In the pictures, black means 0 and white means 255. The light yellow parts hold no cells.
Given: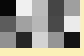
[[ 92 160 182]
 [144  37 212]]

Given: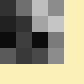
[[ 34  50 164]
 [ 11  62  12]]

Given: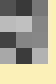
[[187 192 133]
 [ 66 133 134]]

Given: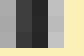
[[168  62  40]
 [170  56  38]]

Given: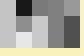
[[196 142 201]
 [196 231 201]]

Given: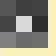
[[ 68 217  46]
 [128 107 111]]

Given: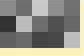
[[ 51 187 110]
 [ 97 106  69]]

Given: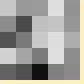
[[140  74 191]
 [ 82 122 200]]
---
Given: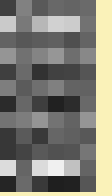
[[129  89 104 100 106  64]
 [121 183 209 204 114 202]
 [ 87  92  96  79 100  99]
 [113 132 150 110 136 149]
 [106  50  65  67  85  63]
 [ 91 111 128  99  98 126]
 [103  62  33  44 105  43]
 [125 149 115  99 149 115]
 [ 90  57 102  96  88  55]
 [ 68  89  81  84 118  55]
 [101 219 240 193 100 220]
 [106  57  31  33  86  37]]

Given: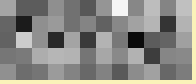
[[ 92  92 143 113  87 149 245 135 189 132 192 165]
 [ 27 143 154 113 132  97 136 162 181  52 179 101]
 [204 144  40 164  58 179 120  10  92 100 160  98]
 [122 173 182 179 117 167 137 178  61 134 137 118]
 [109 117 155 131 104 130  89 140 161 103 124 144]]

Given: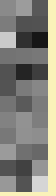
[[156  88 138]
 [ 81  82 124]
 [ 48  22 202]
 [117 120 115]
 [ 36  62  82]
 [123 135  83]
 [ 90 123 116]
 [146 126 130]
 [145 142 120]
 [112 104 155]
 [ 65 149  82]
 [ 83 213 152]]

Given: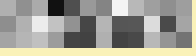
[[144 171  17  79 153 132 244 184 159 143 158 176]
 [177 236 194 146  70 181  86  87 220  74 165 142]
 [181 192 156  68  66 176  67  73 184 148 115 164]]

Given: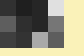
[[ 31  38 224  49]
 [ 47  38 118  94]
 [ 51 169  93  63]]

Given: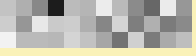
[[175 136  28 187 181 236 186 139 103 235 151 195]
 [150 232 202 205 175 134 212 126 176 123 138 205]
 [186 186 183 212 194 166 115 208 123 170 190 242]]

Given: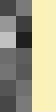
[[122  71]
 [ 62 151]
 [ 31 193]
 [ 94 109]
 [ 88 116]
 [112  85]
 [122  71]]

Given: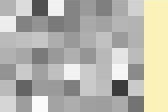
[[220  79 241 132 154 127 170 209 179]
 [130 147 122 132 169 162 181 179 237]
 [191 197 173 153 174 193 155 177 186]
 [167 122 153 175 149 184 228 187 177]
 [201 161 191 242 203 186 246 138 147]
 [100 155 154 126 201 189  59 202 186]
 [157 250 163 173 160 158 170 115 214]]

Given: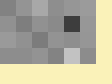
[[148 168 142 150 155 130]
 [126 145 138  61 151 145]
 [145 124 147 142 150 154]
 [141 147 131 194 140 141]]
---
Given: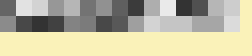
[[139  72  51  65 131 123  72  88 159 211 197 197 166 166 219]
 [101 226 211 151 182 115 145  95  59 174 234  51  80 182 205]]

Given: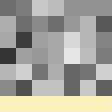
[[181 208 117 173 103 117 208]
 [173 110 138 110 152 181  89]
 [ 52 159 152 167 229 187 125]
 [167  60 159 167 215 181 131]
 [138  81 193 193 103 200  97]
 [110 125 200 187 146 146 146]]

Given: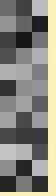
[[148 100  30]
 [ 37 121  44]
 [ 73  58  58]
 [195 183  80]
 [133 162  94]
 [ 65  23 114]
 [176 170 127]
 [ 50 141 148]
 [162  73 156]
 [ 80 133 176]
 [141  37 183]
 [107  65 189]]

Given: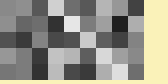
[[118 124  50 187  73  58 174 222 110]
 [151 124  58 194 181  94 216 159 137]
 [137 143  88 208 110  88 181 151  66]
 [143 102 110  50 230 124 159  31 174]
 [ 81  58 131  73  81 202  94  66 131]]

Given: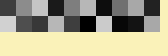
[[209  78  56 183  62   0 203   7  19 168]
 [ 62 140 197  26 126 183  13 112 168  34]]

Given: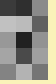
[[193 187  96]
 [131 179 117]
 [ 59  47 138]
 [152  33 146]
 [165  74 159]]
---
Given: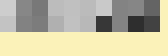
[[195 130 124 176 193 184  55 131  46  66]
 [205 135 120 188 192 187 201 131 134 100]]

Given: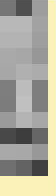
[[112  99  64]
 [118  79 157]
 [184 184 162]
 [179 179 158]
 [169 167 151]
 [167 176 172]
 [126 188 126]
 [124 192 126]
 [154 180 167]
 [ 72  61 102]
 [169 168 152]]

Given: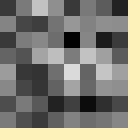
[[122  79  58  96 129 110 117 133]
 [ 57 122 193 143  57 120  93  34]
 [132  70  62 114 151 130 143 141]
 [ 57 124 135 109   3 134  26  59]
 [100  83 163 190 124 193 160  90]
 [156  55  51 112 218 100 197 159]
 [135  70  53  98 163 103 146 143]
 [ 78 123  88  34  64  11  47  72]]

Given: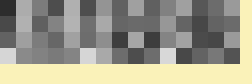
[[214 138 130 122 132 214 169 109  77 109 216  72  99 120  83]
 [ 45 172 124  77 176  78 148  97 160  96 129 160  87 108 154]
 [ 73 177  96 131 179 111 169 102 106 105 151 100  71  99 107]
 [ 98 159 124 103 161 109 142  62 166  61 132 162  75  71 154]]

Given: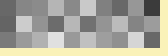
[[122 154 177 224 153 192 158 144 213 104]
 [104 134 139 181 137 201 128 104 151  59]
 [100 204 147 108 183 113 148 187 132 156]]

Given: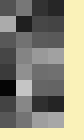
[[ 87 116 158 167]
 [ 83 119  50  38]
 [171  31  71  68]
 [ 88 114  91  89]
 [ 70 132 153 161]
 [ 58 144 110 112]
 [  5 197 101 100]
 [ 67 135  47  36]]
